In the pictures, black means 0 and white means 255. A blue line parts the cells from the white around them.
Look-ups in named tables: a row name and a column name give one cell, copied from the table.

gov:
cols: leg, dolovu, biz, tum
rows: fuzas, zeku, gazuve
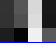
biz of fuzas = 216
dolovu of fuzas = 86
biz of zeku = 220
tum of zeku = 22
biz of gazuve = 240
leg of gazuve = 29
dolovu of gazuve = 4
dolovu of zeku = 80
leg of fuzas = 51
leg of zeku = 50
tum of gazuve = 89
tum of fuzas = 24
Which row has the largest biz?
gazuve

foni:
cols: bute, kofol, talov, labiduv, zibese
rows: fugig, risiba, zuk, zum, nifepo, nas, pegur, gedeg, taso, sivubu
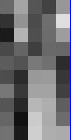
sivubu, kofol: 26
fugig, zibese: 151
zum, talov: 63
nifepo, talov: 121
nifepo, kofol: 82
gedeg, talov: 183
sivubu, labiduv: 174
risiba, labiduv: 110
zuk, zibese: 157

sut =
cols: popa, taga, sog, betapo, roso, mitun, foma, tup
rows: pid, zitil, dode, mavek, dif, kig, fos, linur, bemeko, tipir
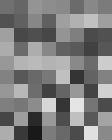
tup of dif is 204
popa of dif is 152
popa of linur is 127
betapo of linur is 215
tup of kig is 130
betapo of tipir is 124
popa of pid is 112
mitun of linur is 229
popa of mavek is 172
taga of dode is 72

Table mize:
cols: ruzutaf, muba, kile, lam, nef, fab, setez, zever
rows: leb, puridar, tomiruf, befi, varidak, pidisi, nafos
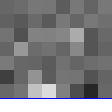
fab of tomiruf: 171
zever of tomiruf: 105
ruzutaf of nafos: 104
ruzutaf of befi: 101
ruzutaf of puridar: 97
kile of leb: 119
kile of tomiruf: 130
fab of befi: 136
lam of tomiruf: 129
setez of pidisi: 83
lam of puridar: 90
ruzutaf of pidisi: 63
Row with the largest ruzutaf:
varidak

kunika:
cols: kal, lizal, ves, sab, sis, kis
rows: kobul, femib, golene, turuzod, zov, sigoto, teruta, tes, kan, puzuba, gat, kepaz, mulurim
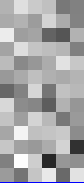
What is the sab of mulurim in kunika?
233
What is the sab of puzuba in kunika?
196
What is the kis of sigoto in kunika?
180
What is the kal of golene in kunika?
236
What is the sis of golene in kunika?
85
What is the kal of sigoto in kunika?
153
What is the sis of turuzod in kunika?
181
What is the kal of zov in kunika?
187
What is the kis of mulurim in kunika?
226
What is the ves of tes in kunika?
134
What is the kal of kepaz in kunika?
128
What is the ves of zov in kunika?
151
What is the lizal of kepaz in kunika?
253
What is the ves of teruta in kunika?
214
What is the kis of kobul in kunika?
129
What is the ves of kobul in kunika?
202
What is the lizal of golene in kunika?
158
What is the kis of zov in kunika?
199
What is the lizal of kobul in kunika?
223
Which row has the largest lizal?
kepaz

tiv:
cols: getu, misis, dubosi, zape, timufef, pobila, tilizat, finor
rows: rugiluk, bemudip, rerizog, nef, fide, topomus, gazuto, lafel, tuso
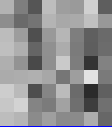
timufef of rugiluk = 158
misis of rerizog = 157
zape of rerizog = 153
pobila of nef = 123
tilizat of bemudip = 192
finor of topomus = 122
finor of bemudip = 152
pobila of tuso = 139
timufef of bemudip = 168
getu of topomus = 171
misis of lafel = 211
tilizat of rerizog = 95

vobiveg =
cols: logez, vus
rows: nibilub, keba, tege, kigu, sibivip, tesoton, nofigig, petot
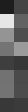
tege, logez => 148
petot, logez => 56
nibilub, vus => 68
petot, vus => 59
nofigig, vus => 76
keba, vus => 98
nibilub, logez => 29
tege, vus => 78
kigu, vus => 155
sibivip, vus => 55
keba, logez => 230
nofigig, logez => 115
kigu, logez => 116
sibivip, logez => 62
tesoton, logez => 114
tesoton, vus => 74
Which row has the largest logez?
keba

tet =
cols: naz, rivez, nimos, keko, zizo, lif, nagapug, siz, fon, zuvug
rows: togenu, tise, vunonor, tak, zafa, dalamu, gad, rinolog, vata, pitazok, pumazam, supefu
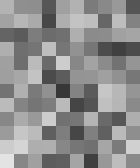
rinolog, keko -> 125
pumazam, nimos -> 174
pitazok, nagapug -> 128
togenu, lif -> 178
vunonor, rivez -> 91
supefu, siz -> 152
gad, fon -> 183
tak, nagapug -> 118
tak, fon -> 64
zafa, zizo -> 205
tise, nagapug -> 190
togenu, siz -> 137
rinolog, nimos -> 117
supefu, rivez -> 135
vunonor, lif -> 175
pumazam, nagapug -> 112
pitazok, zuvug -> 142
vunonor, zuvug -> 165
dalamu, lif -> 148

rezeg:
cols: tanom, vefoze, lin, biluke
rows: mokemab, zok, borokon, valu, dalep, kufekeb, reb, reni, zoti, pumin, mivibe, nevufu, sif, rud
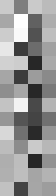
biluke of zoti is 112
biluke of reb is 121
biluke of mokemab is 187
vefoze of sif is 190
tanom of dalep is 209
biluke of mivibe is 183
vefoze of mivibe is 140
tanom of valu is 231
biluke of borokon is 190
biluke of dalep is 169
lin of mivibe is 202
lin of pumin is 41
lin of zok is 97
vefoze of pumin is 113
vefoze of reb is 167

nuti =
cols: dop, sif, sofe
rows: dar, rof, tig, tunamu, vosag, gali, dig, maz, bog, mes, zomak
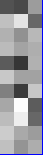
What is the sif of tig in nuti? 145
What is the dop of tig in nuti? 177
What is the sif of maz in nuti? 253
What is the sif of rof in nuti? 228
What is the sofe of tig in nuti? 184
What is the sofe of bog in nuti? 103
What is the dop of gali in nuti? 200
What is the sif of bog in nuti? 238
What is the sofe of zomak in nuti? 173

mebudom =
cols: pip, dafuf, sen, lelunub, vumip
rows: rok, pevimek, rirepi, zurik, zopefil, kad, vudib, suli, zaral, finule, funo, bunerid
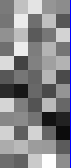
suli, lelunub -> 186
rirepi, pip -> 145
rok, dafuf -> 193
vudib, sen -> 104
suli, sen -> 83
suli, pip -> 213
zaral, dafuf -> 139
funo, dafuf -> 185
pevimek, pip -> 117
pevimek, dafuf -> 235
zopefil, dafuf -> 67
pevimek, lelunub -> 192

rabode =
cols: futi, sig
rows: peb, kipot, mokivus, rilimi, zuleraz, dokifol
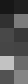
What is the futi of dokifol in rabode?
82
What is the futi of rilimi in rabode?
70
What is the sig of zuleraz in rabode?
107
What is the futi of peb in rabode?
23
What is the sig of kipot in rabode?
124
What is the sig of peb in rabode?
32
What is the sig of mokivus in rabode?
56
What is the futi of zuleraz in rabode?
194

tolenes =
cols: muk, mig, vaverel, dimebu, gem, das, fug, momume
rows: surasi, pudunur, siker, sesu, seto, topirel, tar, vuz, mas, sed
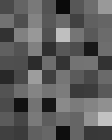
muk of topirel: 40
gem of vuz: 138
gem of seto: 51
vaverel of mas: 122
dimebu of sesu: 47
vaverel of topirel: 157
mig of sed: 59
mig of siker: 129
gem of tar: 124
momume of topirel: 106
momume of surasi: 153
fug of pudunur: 96
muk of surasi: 74
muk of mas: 91
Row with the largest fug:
mas

